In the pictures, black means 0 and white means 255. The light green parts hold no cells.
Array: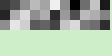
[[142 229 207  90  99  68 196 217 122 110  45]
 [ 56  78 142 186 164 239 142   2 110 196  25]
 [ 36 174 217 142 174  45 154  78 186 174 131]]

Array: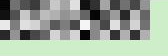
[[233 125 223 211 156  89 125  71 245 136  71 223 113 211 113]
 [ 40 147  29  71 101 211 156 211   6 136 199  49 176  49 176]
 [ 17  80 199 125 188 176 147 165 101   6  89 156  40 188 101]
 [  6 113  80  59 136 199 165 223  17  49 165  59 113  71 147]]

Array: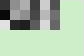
[[225  40  31  91 216 102]
 [ 52 143 174  62 205  81]
 [  8 165 143  71 184 112]]

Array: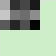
[[198 119 109 141]
 [170  48  70  25]
 [ 89  37  79   5]]

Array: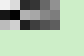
[[241 219  41  53 104 145]
 [188 208  30  62  82  94]
 [ 21   2 178 167 135 125]]

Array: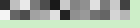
[[244 101  77 162 171 224  34 144 153 113 101 213 182]
 [ 45 191 233 122  77  25 202 132 144 224 122 202  65]]

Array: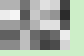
[[236 245  85 200 167 148  43]
 [178 178 116 190 224 212  65]
 [157 157 126 178 224 224  85]
 [138 138 190 116  65  75 212]
 [ 96  96 190 105  85 105 236]]
